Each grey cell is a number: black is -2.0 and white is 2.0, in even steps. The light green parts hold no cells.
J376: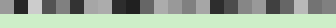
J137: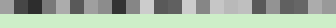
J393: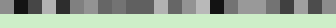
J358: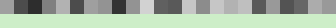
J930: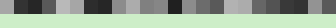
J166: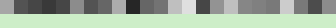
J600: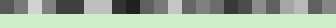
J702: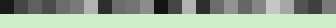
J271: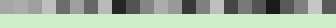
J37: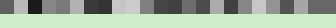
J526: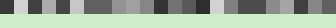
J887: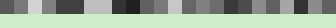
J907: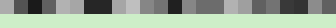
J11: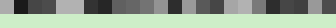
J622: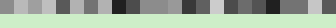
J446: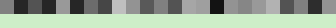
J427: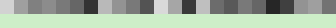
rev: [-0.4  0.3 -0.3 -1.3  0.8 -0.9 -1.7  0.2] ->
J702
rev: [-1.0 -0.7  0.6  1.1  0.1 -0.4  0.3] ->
J702
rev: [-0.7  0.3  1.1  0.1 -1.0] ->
J37
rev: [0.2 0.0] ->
J427
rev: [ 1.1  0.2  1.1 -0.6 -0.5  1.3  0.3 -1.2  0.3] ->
J358
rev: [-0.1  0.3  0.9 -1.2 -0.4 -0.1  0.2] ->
J427
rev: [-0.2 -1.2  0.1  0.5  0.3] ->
J526

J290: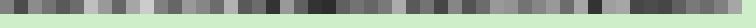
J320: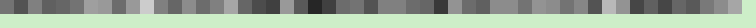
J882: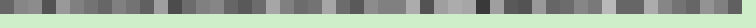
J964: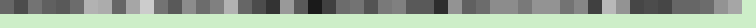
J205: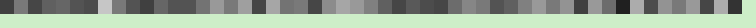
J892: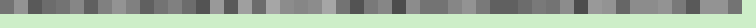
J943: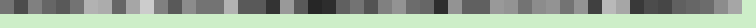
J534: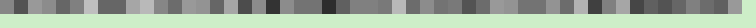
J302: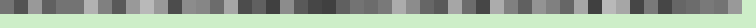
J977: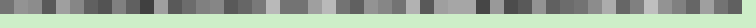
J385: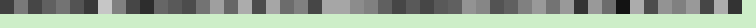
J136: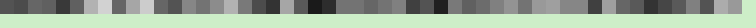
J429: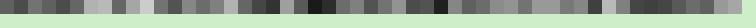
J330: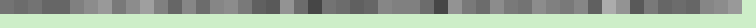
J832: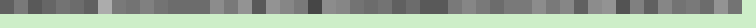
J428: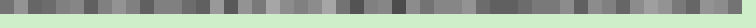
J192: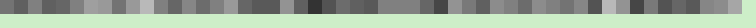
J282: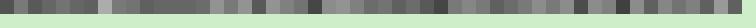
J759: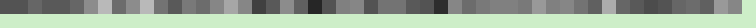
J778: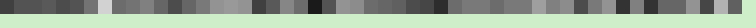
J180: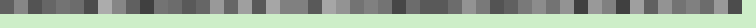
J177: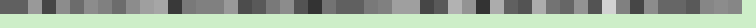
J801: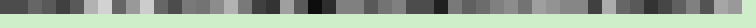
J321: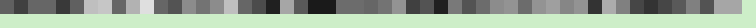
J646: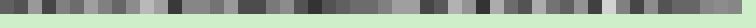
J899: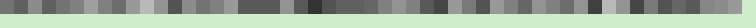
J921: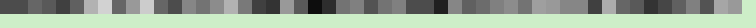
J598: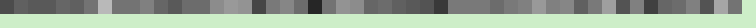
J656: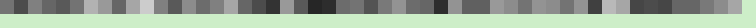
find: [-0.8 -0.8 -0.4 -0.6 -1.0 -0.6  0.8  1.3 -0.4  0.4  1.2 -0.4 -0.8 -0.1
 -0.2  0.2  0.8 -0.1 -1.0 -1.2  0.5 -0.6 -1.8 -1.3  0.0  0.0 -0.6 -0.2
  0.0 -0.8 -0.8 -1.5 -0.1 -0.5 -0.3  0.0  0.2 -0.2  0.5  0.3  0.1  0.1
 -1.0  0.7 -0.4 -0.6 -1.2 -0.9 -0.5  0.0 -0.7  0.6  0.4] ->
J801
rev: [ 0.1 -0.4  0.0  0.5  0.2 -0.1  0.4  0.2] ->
J330
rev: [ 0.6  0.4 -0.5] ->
J429

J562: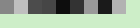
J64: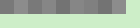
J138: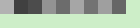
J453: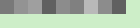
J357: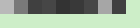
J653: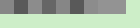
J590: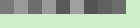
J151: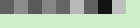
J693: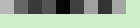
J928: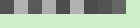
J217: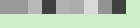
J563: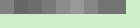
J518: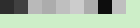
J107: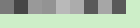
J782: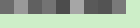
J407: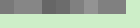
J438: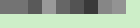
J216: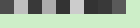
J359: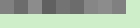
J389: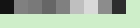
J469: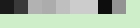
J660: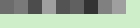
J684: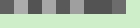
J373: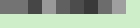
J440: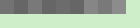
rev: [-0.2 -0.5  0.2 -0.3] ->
J359
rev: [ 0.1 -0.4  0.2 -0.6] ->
J653
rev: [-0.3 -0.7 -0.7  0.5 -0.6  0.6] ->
J684
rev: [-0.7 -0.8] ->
J928
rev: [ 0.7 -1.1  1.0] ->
J216

